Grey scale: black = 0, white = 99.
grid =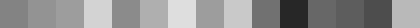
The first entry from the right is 72
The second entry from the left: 57
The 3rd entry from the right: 36
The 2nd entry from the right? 30
